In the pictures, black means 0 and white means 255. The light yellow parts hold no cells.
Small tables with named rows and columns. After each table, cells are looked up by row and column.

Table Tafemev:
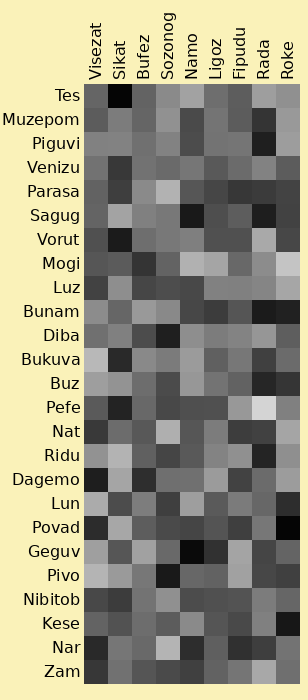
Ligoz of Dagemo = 155
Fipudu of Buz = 98
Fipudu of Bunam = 85
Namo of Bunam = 71
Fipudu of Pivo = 161
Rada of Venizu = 130
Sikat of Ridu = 179
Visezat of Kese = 99
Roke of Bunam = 33
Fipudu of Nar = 48
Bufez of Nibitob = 115
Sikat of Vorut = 27
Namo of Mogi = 177
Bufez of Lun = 125
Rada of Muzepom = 52
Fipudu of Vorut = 80
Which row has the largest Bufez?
Geguv

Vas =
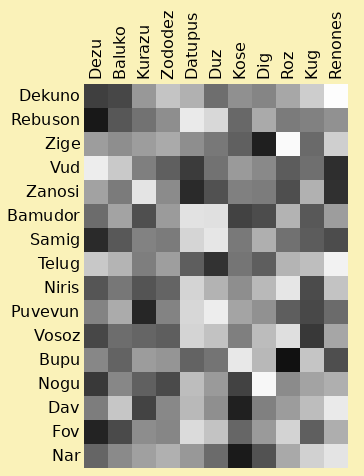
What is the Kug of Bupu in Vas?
197
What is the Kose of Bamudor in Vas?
66
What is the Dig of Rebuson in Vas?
170
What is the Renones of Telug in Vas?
242
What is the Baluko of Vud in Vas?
201
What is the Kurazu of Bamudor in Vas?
79
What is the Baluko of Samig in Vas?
88
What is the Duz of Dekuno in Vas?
110
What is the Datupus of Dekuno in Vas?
177
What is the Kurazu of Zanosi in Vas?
228
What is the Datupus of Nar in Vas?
152
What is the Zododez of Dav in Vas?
136
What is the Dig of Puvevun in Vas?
145
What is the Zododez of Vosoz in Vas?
94
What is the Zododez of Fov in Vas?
134
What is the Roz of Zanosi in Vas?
78
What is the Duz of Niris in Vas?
179

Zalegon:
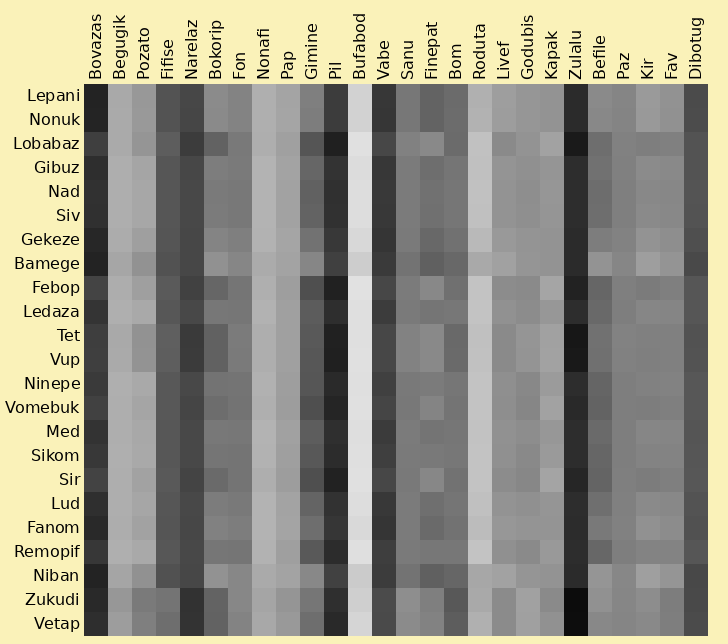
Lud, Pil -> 50
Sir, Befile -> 100
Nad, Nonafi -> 179
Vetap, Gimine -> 110
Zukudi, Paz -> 134
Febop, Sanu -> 123
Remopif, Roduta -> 195
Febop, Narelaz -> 65
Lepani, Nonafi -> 175
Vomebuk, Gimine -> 79
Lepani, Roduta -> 176
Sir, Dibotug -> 87
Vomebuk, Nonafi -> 175
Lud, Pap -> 163
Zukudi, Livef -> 139
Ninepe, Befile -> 101
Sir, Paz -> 127
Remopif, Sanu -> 122
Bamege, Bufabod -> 205
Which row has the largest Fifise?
Zukudi

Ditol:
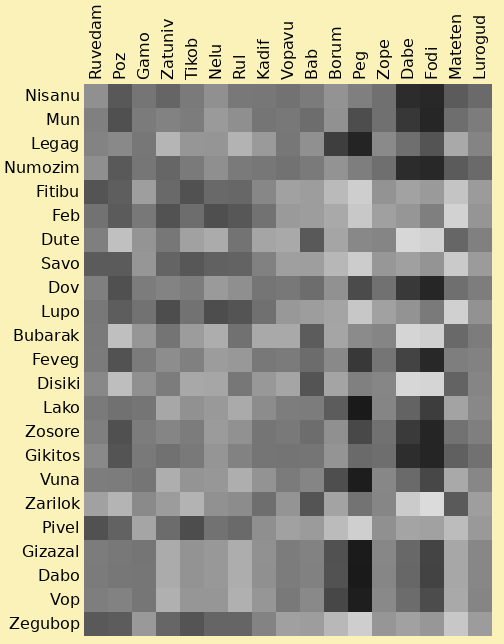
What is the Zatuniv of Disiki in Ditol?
124
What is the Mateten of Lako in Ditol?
163
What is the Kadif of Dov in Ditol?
117
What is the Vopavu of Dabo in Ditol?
124
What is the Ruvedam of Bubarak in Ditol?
122
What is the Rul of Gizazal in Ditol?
173
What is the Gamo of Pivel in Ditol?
165
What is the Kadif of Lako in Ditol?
140
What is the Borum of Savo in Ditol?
183
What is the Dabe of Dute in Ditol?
215
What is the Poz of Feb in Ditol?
91
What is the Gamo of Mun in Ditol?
123
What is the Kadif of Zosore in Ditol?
117

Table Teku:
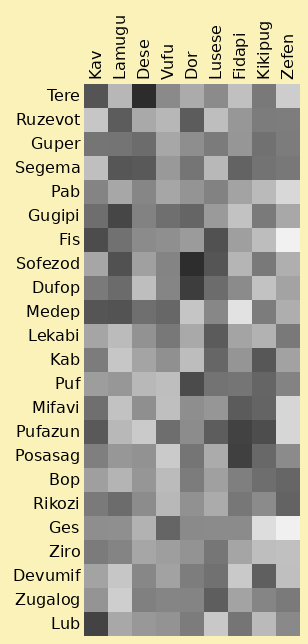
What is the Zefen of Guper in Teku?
124
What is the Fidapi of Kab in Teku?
149
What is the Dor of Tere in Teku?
171
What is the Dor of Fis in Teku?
155
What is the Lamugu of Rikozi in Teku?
108
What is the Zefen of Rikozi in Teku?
99
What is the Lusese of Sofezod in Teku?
85
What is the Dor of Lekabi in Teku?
169
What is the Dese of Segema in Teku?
89
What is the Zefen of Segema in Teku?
120
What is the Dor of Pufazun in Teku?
140
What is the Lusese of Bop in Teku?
160
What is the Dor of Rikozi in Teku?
145
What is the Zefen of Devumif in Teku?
191
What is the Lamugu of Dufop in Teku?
107

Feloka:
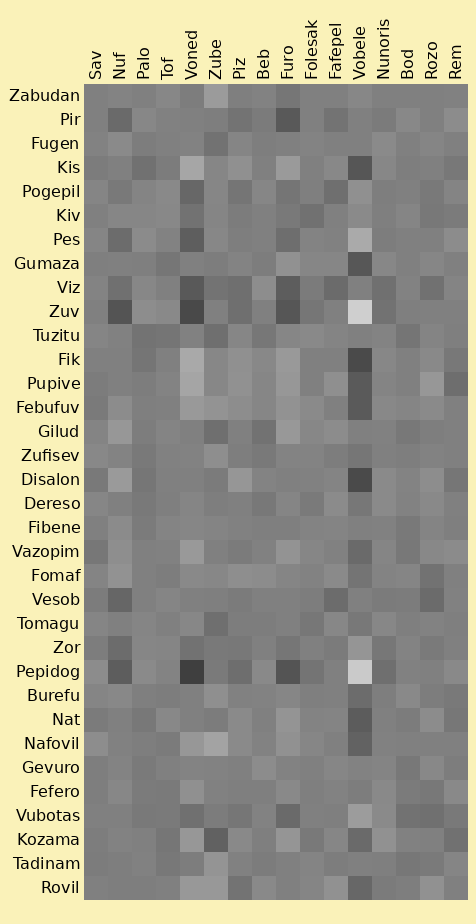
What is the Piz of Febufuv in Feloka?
141
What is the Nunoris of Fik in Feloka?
135
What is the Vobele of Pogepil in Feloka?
144
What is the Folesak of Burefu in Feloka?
127
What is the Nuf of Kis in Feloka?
128
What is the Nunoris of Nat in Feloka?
128
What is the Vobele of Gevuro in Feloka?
130

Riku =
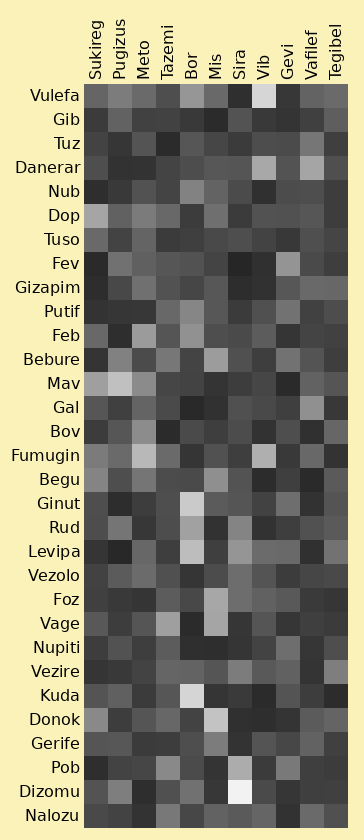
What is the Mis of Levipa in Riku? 63
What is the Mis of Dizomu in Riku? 55
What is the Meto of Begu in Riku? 117
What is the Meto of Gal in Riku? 100
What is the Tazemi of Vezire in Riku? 101
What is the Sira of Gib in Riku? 83
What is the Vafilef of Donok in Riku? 91
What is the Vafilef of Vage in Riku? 63
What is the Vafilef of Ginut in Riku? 50
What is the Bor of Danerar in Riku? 77
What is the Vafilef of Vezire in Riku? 52
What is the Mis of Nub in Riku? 99
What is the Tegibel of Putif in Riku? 77
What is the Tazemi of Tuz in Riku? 43
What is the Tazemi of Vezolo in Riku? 80

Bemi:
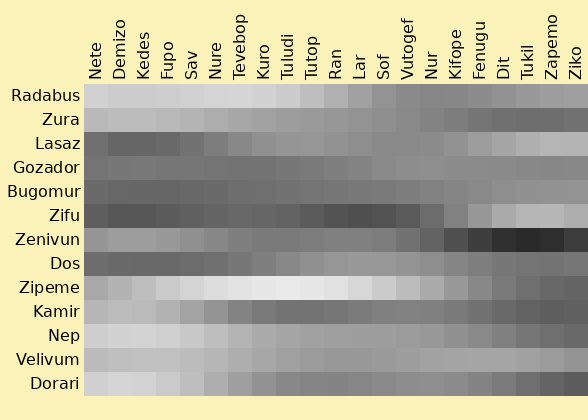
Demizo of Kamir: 188
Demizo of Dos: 106
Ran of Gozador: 127
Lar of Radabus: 161
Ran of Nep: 159
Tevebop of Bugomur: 110

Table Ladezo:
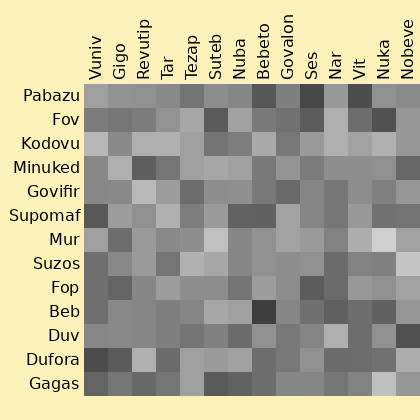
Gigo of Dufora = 90
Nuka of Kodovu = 176
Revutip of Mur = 154
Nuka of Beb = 97
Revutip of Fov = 124
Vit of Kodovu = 162
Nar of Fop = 107
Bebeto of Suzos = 145
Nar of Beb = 96
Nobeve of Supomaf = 115

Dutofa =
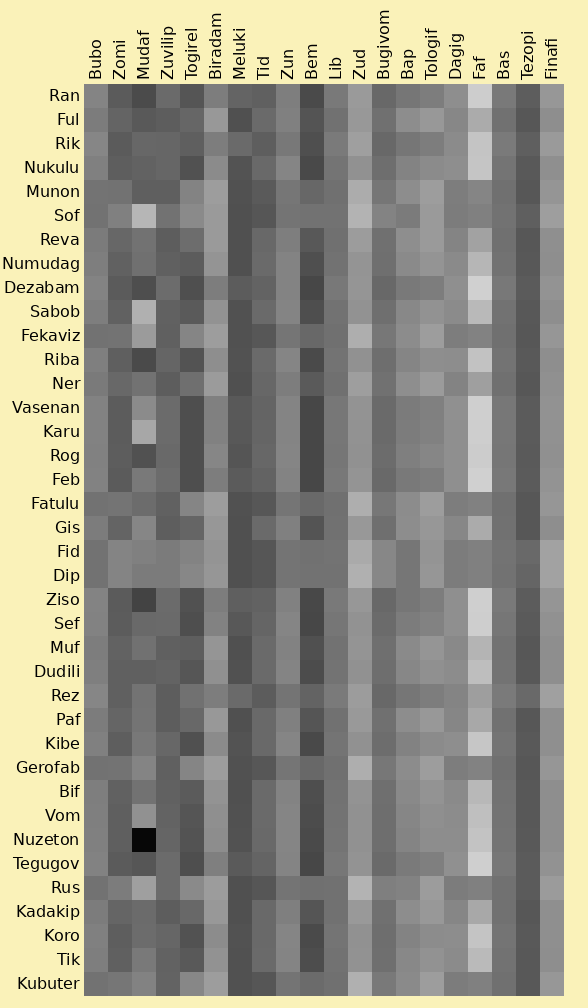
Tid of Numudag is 106
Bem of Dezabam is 71
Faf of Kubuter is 128
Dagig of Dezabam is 143
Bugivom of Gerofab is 119
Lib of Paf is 113
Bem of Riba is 74
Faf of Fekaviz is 130
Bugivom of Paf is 112
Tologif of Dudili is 144
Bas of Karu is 119
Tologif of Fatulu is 157
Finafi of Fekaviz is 150
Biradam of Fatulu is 157
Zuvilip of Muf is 96
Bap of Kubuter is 138
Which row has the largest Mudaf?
Sof

